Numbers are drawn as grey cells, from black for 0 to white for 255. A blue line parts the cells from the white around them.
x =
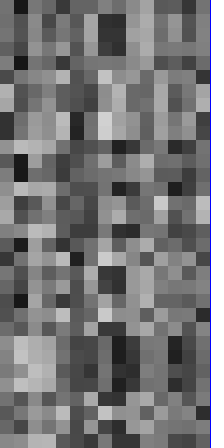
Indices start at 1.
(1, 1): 114
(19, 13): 130
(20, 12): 119
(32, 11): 128
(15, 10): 90
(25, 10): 60
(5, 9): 117
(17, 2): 137
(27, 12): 116
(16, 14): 114
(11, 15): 115
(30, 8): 194
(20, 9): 51
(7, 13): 91
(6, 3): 135
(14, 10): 59
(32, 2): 141
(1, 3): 119
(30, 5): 187
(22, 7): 115
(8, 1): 166
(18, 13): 108
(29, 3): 137
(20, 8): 56
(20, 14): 89
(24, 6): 93
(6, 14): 128
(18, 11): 172
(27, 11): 126
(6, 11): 106
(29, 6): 99
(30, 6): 77
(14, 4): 171
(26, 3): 175
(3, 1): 116
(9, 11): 97
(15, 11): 109
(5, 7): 117
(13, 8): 116
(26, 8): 109

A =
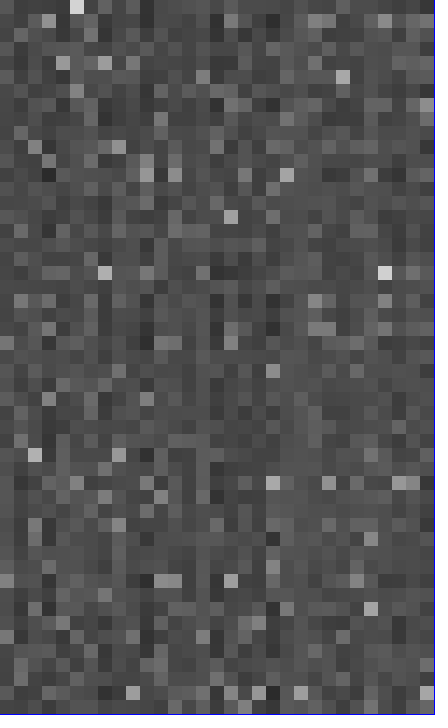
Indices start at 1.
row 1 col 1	86
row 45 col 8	57
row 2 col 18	84
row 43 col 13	81
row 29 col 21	78
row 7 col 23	64
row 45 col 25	60
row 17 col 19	75
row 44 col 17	71
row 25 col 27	89
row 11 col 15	74
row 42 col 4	54
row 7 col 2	83
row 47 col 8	56
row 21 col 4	70
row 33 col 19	67
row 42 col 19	63
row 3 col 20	58
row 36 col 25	81
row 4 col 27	78
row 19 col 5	67
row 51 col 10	73
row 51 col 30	87
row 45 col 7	70
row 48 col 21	77
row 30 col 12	78
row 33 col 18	73
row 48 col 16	91
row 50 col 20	43
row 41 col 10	74
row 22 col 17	81
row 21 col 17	90
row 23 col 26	75
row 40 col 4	79
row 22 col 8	60
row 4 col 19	70
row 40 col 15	83
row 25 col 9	81
